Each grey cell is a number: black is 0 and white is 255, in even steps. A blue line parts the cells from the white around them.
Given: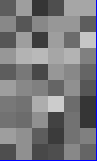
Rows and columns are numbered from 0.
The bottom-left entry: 78
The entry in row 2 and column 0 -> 86
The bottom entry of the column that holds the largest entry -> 78
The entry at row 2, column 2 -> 59
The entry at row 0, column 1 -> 158
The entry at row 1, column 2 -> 136
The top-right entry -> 166
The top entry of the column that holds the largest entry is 78
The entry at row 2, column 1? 158
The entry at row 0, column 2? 53
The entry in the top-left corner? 93
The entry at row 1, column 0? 136

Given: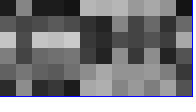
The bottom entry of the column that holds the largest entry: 28
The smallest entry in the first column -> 28
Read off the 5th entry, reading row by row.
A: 20
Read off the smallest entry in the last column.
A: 20
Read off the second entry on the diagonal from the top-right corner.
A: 49
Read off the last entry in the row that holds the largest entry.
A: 168
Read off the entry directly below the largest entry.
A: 118
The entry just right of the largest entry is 56
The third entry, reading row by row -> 28
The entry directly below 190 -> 112
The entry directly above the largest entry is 76
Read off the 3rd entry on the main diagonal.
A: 196
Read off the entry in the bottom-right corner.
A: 83
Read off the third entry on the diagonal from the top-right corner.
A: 83
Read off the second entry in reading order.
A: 133
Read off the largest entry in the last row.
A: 175
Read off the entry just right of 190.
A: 202
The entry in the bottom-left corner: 43
